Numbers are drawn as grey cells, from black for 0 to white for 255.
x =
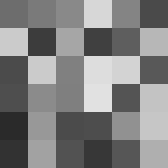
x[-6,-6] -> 109
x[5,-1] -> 175
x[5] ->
[50, 162, 82, 55, 86, 175]
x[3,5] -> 195
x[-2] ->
[42, 152, 75, 77, 145, 198]
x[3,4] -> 84
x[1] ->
[203, 60, 166, 64, 94, 183]
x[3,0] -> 78

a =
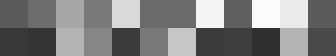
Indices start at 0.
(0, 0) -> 91
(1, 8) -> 62
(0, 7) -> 244
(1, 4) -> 60
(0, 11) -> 91
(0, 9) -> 252
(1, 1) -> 51

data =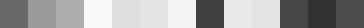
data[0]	104
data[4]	222
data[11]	49
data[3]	248

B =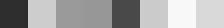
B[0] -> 46
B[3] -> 150
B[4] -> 73
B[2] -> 153

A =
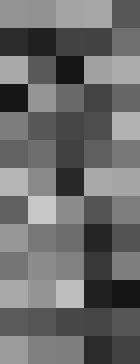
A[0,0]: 147
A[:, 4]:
[88, 111, 172, 102, 178, 120, 165, 126, 83, 127, 20, 86, 67]
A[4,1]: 88
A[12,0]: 156
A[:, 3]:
[167, 66, 161, 68, 77, 95, 169, 84, 37, 56, 32, 69, 42]
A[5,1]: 110
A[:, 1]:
[146, 32, 89, 149, 88, 110, 137, 199, 120, 140, 148, 85, 128]
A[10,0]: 169
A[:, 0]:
[147, 42, 169, 23, 125, 99, 181, 96, 150, 117, 169, 91, 156]
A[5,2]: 65
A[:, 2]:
[164, 67, 22, 106, 69, 65, 41, 140, 109, 129, 189, 71, 127]
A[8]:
[150, 120, 109, 37, 83]

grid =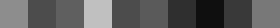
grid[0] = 141
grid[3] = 192
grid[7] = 15
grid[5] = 90

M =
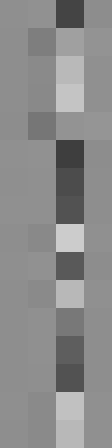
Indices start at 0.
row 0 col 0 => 143
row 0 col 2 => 68
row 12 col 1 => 144
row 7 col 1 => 144
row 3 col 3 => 144
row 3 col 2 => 196
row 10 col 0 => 142
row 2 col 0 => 142
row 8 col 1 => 137
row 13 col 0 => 142
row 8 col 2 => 204
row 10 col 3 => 144
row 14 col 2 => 193
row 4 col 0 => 141
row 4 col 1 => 118
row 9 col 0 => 143
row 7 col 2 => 82
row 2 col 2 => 185
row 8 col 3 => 144

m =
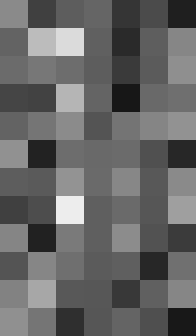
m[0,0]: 138
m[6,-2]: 88
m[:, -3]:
[53, 42, 58, 23, 116, 107, 135, 106, 140, 95, 56, 100]
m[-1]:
[144, 117, 47, 86, 100, 79, 24]
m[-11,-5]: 219
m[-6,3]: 106
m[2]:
[107, 119, 109, 93, 58, 91, 143]
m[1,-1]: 134
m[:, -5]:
[93, 219, 109, 181, 139, 109, 147, 237, 122, 111, 88, 47]
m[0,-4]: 101
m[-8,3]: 84
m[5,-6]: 34
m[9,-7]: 84
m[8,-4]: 95
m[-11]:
[99, 188, 219, 96, 42, 94, 134]
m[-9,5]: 105
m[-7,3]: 105
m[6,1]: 90
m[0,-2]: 75
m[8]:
[133, 33, 122, 95, 140, 82, 59]
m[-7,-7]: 145
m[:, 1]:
[64, 188, 119, 66, 117, 34, 90, 77, 33, 134, 167, 117]
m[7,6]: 159
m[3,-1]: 111
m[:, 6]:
[31, 134, 143, 111, 146, 39, 138, 159, 59, 112, 134, 24]

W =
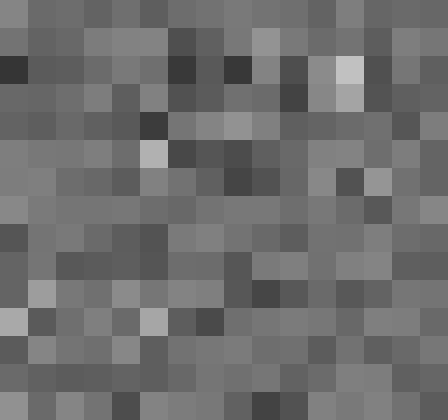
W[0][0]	133
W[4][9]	128
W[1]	[115, 99, 104, 124, 130, 131, 79, 96, 120, 147, 121, 107, 115, 93, 126, 118]
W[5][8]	76
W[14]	[145, 106, 133, 115, 77, 131, 124, 120, 97, 67, 82, 129, 121, 129, 113, 92]
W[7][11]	120
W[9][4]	94
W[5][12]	131
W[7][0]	136
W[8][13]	126
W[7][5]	109
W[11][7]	74
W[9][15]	94
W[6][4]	92
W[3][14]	95
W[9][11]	113
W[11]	[169, 90, 111, 127, 106, 166, 93, 74, 111, 118, 123, 119, 104, 127, 125, 105]
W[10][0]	100
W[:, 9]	[115, 147, 131, 107, 128, 95, 82, 120, 105, 122, 70, 118, 110, 118, 67]
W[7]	[136, 122, 117, 117, 119, 109, 104, 115, 120, 120, 110, 120, 107, 88, 119, 134]
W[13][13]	125
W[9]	[100, 117, 88, 91, 94, 85, 109, 108, 86, 122, 127, 113, 128, 132, 95, 94]
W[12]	[91, 133, 116, 111, 135, 94, 114, 119, 123, 110, 112, 92, 114, 95, 105, 119]
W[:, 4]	[111, 130, 121, 94, 89, 109, 92, 119, 93, 94, 139, 106, 135, 99, 77]
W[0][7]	114
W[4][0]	99
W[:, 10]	[111, 121, 78, 67, 95, 105, 103, 110, 93, 127, 88, 123, 112, 98, 82]
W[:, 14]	[106, 126, 118, 95, 86, 125, 113, 119, 109, 95, 118, 125, 105, 96, 113]
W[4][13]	112
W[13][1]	97
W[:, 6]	[109, 79, 57, 81, 117, 72, 114, 104, 122, 109, 131, 93, 114, 104, 124]
